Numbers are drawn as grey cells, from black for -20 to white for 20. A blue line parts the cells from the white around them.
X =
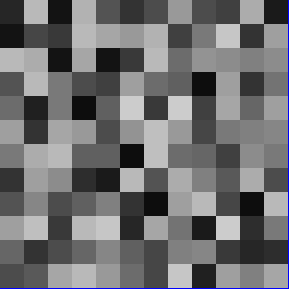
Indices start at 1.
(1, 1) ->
-14
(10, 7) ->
6
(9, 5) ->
0
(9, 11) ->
-18
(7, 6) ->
-18
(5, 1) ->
-3
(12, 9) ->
-15
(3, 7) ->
9
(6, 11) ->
0
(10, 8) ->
-2
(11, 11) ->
-14
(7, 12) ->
-1
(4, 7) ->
-3
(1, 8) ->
4
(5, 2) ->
-15
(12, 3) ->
6
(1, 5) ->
-7
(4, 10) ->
5
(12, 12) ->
6
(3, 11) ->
0
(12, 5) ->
4
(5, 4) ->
-18
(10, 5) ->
11
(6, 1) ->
5
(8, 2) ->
5
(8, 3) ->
2
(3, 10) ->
2
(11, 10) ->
-11
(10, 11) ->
-13
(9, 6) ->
-12
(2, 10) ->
11
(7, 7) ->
10
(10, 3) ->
-11
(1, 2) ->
9
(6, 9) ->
-9
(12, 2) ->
-6

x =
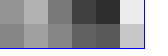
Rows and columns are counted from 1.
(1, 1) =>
3
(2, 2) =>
5

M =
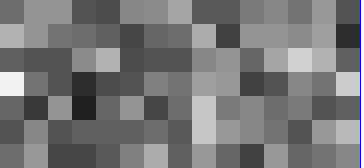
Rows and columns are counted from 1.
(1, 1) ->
-3
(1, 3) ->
3
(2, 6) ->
-9
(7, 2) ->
4
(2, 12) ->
3
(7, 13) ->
-4
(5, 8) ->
-3
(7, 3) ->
-9
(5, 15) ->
-5
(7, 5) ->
-6
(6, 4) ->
-5
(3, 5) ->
8
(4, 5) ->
-8
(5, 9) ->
11
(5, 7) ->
-9
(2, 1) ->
8
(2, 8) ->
-3
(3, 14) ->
8
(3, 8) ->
-7
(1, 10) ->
-6
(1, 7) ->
2
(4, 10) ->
4
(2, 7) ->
-4
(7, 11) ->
-10
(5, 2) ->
-11
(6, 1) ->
-7
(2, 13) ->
2
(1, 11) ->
-1
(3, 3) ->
-7
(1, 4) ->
-7
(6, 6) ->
-5
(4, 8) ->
-2

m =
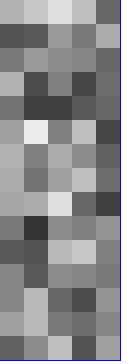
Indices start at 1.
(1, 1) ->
8
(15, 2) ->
2
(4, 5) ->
-3
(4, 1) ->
8
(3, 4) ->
1
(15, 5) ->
5
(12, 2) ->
-6
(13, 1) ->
1
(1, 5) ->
-4
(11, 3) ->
9
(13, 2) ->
9
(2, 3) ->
4
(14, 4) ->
-3
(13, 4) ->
-8
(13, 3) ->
-4
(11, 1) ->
-6
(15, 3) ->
10
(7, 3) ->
7
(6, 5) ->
-9
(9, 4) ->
-4
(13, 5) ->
3
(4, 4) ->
-9

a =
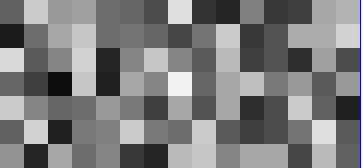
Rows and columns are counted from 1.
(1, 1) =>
-5
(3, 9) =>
-6
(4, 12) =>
-1
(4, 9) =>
-4
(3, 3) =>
1
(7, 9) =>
11
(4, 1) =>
-4
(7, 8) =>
9
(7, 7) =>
-14
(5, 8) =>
6
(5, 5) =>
4
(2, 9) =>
-2
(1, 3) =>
4
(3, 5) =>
-14
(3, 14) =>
5
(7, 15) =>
-5
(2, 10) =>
12
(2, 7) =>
-4
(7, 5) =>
1
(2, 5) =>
-3
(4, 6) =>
6
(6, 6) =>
12
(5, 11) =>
-13
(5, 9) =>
-7
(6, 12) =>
-8
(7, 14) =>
9
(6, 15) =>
-6
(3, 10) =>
9
